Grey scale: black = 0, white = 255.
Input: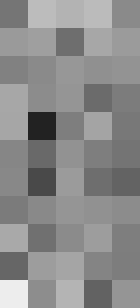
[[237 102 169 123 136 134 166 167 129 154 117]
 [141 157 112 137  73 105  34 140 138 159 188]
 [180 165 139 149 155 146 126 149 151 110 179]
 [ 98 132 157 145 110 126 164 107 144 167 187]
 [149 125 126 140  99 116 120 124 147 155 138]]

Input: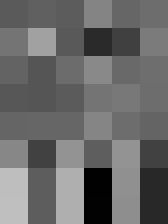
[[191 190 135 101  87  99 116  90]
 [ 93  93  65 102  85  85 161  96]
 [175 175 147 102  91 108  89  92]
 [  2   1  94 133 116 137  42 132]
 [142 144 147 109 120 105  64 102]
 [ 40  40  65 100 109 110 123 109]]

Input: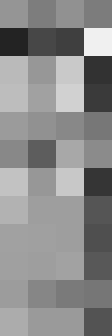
[[172 156 160 161 178 194 136 155 189 186  35 149]
 [154 134 158 160 158 151  93 145 161 151  71 125]
 [154 122 162 158 158 200 168 136 209 201  63 145]
 [ 83 118  88  79  85  53 139 119  58  50 240 124]]

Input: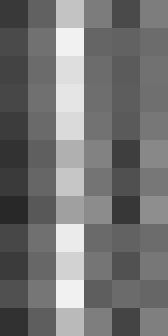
[[ 49  80  59  71  40  58  50  60  71  67  74  57]
 [ 94 118 103 112  88 102  95 106 112 107 113  97]
 [186 241 210 235 160 198 176 218 229 222 241 195]
 [126  94 117 106 140 116 130 114 110 108 101 124]
 [ 68 107  81  98  55  80  62  90  93  91  98  74]
 [127 102 119 108 142 119 136 119 111 113 108 125]]

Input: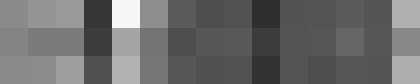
[[137 132 138]
 [139 123 148]
 [158 123 154]
 [ 81  60  55]
 [178 164 246]
 [118 116 141]
 [ 87  78  91]
 [ 81  87  78]
 [ 82  88  82]
 [ 51  60  47]
 [ 84  84  83]
 [ 78  86  84]
 [ 87 102  91]
 [ 85  86  85]
 [174 136 175]]

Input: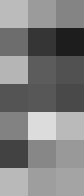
[[185  66 130  84 181 109 187]
 [158 135 220  87  92  53 155]
 [164 153 186  73  81  29 132]]

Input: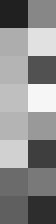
[[ 95 107 209 180 191 180 173  32]
 [ 45 121  62 153 246  81 225 135]]

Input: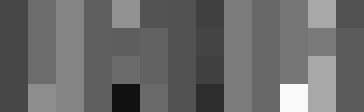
[[ 71  71  71  71]
 [141 108 108 108]
 [132 132 132 132]
 [ 95  95  95  95]
 [ 17 107  94 146]
 [105  98  98  83]
 [ 81  81  81  81]
 [ 45  64  68  64]
 [123 123 123 123]
 [104 104 104 104]
 [249 117 117 117]
 [168 168 122 168]
 [ 90  90  90  81]]
